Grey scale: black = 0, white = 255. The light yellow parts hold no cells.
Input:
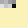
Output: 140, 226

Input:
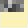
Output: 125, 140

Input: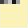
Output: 157, 64

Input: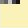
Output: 19, 129

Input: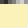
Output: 152, 72

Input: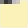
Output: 201, 124

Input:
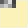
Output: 66, 176

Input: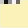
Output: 103, 201

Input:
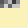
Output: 143, 113
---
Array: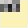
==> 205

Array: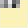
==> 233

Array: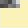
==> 69

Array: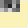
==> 77

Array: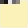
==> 230

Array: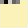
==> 210

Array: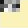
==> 152
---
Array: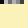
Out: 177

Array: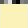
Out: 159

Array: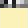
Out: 231

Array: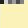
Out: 157

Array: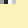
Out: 202

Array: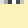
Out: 223

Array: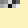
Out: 212

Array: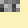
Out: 187

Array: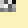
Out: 226
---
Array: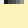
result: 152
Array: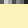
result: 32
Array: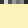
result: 41
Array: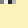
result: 182
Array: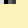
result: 61
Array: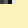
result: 231
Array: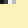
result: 188
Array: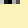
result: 83
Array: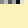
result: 221
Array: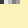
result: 161
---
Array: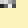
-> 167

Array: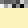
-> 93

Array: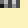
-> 66

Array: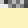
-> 112

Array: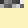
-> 119

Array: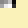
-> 194

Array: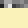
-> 169
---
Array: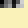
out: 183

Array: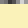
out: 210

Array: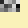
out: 189

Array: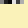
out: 64

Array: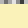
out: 61

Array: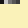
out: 86

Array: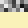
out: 224
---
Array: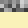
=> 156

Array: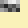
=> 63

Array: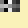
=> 232

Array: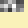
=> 55

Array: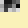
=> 206

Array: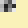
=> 148

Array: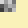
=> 102
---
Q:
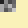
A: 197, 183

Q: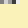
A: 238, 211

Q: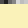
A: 215, 201

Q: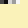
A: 246, 215

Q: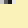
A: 232, 204

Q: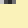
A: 202, 112
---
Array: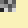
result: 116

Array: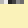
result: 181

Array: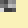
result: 96

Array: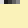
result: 222

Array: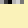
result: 166

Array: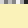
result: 213

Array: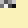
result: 187

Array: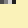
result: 75
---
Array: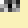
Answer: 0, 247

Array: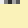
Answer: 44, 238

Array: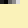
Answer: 97, 221

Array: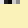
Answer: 8, 232

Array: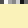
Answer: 135, 249

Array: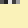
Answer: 228, 228

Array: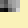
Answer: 137, 206

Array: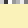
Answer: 152, 252

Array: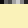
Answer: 161, 204

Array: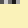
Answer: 110, 207
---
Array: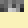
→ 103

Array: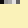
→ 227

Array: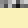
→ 218

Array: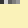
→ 125

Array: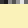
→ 82

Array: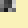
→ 197
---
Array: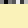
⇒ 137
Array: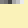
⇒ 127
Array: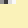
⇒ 148
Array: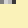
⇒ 126
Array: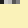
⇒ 29
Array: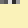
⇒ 112
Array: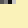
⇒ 84
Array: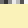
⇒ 111
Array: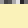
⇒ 154
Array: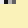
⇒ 237
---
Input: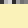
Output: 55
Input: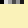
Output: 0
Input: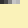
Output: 48
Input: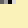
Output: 96
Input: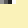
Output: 150
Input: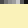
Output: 74
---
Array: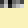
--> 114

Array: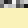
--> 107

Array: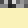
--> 133

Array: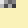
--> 184

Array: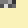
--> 80

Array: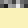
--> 78

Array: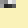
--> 162

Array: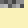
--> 173

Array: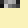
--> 17
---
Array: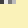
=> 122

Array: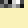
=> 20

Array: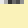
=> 77

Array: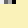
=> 104

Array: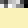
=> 17

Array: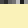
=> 45

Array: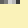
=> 96
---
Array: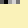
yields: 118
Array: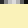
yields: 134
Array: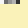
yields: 149
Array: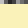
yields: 94
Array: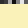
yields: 91
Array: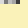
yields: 164
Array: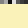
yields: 87
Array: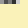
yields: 122
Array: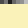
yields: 118
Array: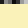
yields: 109
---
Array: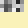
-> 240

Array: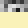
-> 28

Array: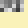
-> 125

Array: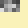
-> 178

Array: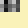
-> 108

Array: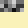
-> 14

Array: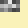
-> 109

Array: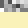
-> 210
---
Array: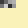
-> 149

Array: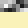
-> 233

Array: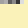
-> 221

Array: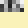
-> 46

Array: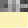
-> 64

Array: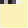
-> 243

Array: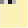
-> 182

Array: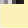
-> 36

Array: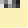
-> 55

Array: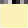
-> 75
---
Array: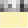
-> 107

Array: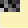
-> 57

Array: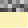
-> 205

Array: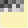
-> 152

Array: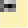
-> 193

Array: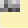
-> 214

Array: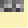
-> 117
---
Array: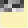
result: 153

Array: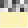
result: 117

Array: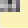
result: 53

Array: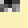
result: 14

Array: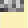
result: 131

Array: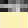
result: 127

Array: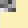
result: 131

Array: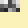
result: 71

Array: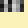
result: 178

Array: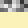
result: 165
